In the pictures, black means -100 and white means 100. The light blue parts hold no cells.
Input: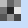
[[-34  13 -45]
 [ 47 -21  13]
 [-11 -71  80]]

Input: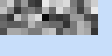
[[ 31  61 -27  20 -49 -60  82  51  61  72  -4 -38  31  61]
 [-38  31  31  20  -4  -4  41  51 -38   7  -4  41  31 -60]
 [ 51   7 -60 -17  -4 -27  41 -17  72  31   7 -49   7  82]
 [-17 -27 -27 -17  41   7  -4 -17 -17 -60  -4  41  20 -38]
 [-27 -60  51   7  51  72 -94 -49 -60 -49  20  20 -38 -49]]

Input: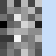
[[-45  34 -58  45 -45  56]
 [-23  21  34  34  10  10]
 [-45  10   0  21  45 -34]
 [-34   0 -23  56  10 -34]
 [-45 -11  10  21   0 -23]
 [-99 -23 -11  68  45 -79]
 [-11 -34  81  21 -23  21]
 [-58 -58  93 -11   0  45]]

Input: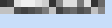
[[ 51  51 -39 -50 -39 -28  -5  51 -50 -28 -18 -39 -28  51   6]
 [-60 -50  74  87  87  74  61 -60   6  74  74  -5  74 -60 -18]]

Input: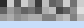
[[-66  61 -34  61  22 -54  48 -22 -10  61 -10  61]
 [ 22  35  12  22  35  35   1   1  35  48   1  48]
 [-22  22   1 -22 -10 -34  35  48 -44 -22  12  73]]

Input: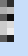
[[ 60  85]
 [ 60  72]
 [ 38  49]
 [ -8 -65]
 [-30 -77]
 [-30 -89]]

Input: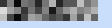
[[ 71  27   3 -58  -9 -45   3 -81 -19  15  39   3  15  39]
 [-58   3 -92  -9 -19 -70  -9  39 -70 -32 -32  50  -9  15]
 [ 50 -45 -92 -45  27  15 -19 -45 -32 -58  27 -32  50 -19]]

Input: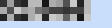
[[-72  36 -59 -72  36  58 -72  58  46 -23  46 -82  58]
 [-59  25 -59 -72  46  46 -82  36  25 -36  58 -72  46]
 [ 36 -36  58  25  36 -10 -23 -48 -48 -59 -48 -48  46]]

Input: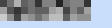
[[ 59  13 -46  26  13 -11  13  48  48 -24  26  13  13]
 [-46 -11  38 -24 -11 -59   2   2 -71 -11   2   2 -59]
 [ 26 -35 -59 -35 -11 -24 -24  26  38 -46   2 -24  26]]
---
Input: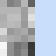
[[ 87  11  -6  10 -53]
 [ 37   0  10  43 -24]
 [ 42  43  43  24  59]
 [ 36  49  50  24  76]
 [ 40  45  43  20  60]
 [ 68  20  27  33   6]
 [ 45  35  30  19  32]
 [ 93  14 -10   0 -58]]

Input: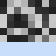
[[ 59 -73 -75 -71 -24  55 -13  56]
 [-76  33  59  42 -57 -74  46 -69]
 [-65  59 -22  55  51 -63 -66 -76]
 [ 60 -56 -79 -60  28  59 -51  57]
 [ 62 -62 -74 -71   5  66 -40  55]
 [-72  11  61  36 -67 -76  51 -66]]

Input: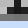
[[ -7  -7 -10  -8]
 [ 45  47 -77  46]
 [ 52 -71 -81 -75]]

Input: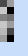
[[ 23 -98]
 [-42  23]
 [ 56 -98]
 [  1 -11]
 [ 56  23]
 [ 45 -46]]

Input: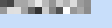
[[ 19  75  76  27 -24 -61  61   3 -37  99  18  32   9]
 [-36 -45  32  31  49  82  44  17  61  40  72  22  11]]

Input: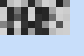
[[ 66 -74  42 -71  23 -65 -67  45  61  62]
 [-67  49  62  36 -69  17  63  57 -74   2]
 [ 61 -67  -9 -71  62 -74 -70  29  65  61]
 [ 62 -66 -35 -66  65 -62 -70 -13  62  56]
 [  3 -31  65 -60 -74 -61  14  65 -35  62]]

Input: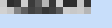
[[ 64  55   2 -27 -49 -41 -58 -51 -31  61  57  60  42]
 [ 58 -65 -58  61 -54 -30  43 -57  64 -66 -63  55 -58]]

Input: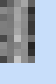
[[-46  -9  53  12 -12]
 [-43 -20  12  30 -25]
 [  8   0  28   5 -65]
 [-15  -6  30  11 -46]
 [ -1  -4  24  10 -57]
 [ -2  -2  30   7 -55]
 [-43  -9  48  12 -16]
 [ 10  -6   4  15 -71]
 [  3  -4  18  11 -62]]
